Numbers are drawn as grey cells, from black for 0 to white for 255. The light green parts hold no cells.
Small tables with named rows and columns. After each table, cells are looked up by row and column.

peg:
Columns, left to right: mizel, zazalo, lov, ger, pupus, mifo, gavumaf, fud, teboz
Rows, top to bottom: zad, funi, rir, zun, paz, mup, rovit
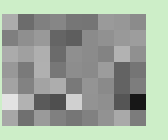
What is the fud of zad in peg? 151
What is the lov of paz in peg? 163
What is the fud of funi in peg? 153
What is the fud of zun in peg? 99
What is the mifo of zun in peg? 138
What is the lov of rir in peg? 175
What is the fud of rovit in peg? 169
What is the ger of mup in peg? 79
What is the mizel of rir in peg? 171
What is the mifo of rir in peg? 139

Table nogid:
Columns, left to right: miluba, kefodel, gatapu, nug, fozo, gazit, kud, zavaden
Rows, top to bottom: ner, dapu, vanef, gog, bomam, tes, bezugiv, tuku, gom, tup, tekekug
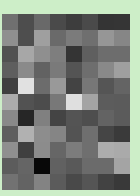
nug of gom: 102
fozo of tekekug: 73
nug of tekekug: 91
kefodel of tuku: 177
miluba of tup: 92
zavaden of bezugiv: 91
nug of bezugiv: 68
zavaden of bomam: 100
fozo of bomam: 67
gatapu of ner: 105
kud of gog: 137
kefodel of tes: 82
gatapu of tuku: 141

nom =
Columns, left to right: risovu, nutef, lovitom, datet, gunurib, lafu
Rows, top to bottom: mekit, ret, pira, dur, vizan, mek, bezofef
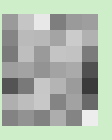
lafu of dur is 80
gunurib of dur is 170
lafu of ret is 177
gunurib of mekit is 154
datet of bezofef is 173
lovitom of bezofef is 129
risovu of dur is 158

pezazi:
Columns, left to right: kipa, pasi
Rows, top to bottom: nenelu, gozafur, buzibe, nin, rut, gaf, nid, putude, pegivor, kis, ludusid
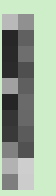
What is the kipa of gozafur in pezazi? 39
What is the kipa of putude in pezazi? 57
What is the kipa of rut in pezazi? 161
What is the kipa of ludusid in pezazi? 126
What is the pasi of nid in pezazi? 104
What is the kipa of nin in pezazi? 43

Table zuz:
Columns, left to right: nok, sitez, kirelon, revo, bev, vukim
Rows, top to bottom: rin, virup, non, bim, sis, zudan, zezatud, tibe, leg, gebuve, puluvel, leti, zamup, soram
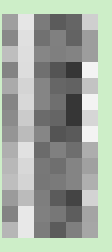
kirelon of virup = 113
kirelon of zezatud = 107
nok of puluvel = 190
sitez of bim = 221
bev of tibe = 90
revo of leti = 91
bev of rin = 101
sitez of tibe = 187
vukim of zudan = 243
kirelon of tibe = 134
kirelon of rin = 123
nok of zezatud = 139
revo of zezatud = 101
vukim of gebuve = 160
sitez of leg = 225
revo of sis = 102
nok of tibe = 149

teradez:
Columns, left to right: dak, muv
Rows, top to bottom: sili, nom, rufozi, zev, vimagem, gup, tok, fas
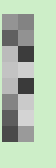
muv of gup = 202
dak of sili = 148
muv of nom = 146
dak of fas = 74
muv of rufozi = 60
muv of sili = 131
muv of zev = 207
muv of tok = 212
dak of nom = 96
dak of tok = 93
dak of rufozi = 187
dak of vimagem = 186
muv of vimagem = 58
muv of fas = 154
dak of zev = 195
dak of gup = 132
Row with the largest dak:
zev

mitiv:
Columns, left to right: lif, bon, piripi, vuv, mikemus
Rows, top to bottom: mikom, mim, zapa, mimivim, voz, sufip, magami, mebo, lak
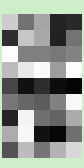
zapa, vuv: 120
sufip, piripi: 93
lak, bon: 188
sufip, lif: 119
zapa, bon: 127
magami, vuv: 100
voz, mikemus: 5

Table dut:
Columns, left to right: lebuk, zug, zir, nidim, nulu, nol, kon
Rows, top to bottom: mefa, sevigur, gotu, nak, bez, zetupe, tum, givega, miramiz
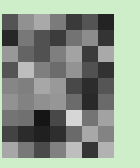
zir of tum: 21
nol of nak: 81
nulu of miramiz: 190
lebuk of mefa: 84
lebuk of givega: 67
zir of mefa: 169
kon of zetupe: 106
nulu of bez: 72
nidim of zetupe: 150
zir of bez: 167
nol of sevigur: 140
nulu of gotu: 163
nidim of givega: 46
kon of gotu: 169
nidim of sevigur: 60
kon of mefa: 35

